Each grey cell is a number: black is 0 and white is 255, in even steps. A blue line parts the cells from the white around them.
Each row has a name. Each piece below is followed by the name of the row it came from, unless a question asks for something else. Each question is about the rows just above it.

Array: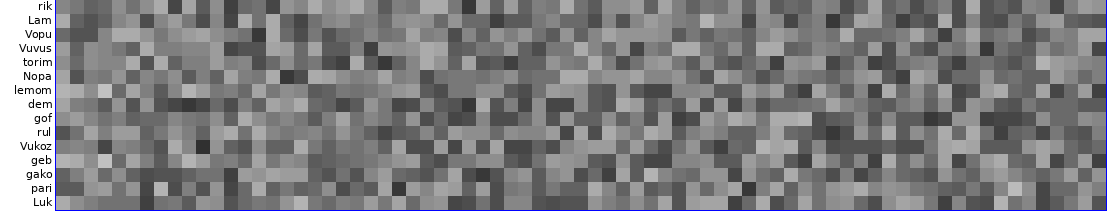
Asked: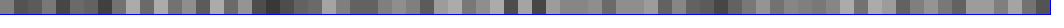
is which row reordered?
rul
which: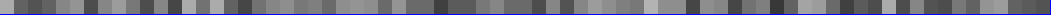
Lam
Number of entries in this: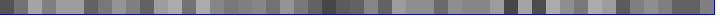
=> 51
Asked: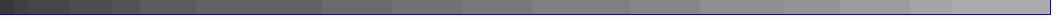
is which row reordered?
rik
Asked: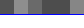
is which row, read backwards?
gof
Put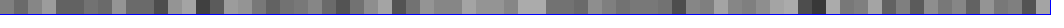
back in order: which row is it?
Nopa
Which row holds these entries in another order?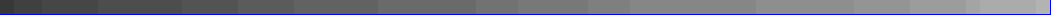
Lam

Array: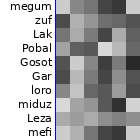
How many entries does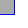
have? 1
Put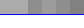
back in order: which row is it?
Leza
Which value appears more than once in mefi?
[204]
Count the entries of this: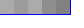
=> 5

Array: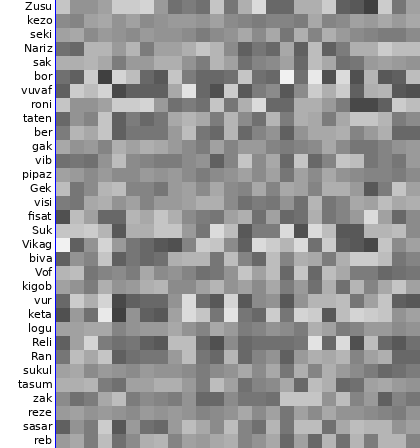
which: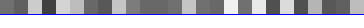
bor
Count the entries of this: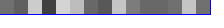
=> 15
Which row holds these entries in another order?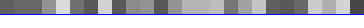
vur
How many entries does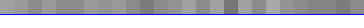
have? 26
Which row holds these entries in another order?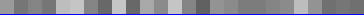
vib
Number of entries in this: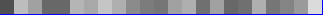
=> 23
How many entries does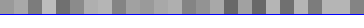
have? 26

